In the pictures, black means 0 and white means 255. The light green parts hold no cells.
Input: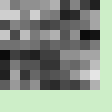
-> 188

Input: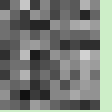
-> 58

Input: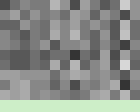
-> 76

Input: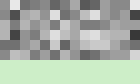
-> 147

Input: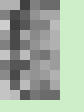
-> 177

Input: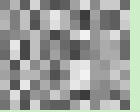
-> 126

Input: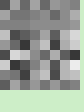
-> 84

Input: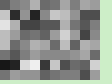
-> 98

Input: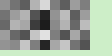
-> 147
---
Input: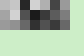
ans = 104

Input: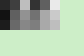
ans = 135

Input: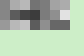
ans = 195

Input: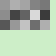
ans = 194

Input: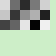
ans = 229

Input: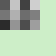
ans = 77

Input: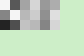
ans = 194
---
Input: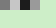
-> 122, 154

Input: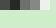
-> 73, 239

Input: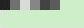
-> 34, 91

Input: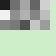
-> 30, 155

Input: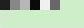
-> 31, 103

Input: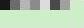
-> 24, 160

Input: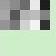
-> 158, 49

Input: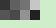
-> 52, 33

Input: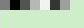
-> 125, 159
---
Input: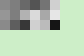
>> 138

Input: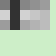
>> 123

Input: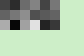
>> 68

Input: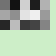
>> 114

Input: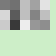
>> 122

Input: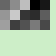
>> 102

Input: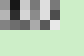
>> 150

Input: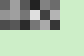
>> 99

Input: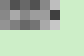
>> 127
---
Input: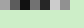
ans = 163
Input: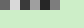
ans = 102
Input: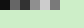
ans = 15
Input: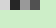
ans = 213
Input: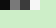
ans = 12
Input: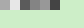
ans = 170
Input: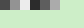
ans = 74
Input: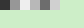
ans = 52
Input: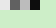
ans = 232
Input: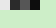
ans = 232
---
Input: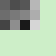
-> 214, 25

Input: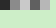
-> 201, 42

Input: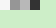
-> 246, 51

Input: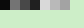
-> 217, 10

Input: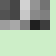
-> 210, 31

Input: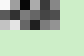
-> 248, 7

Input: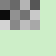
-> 211, 12
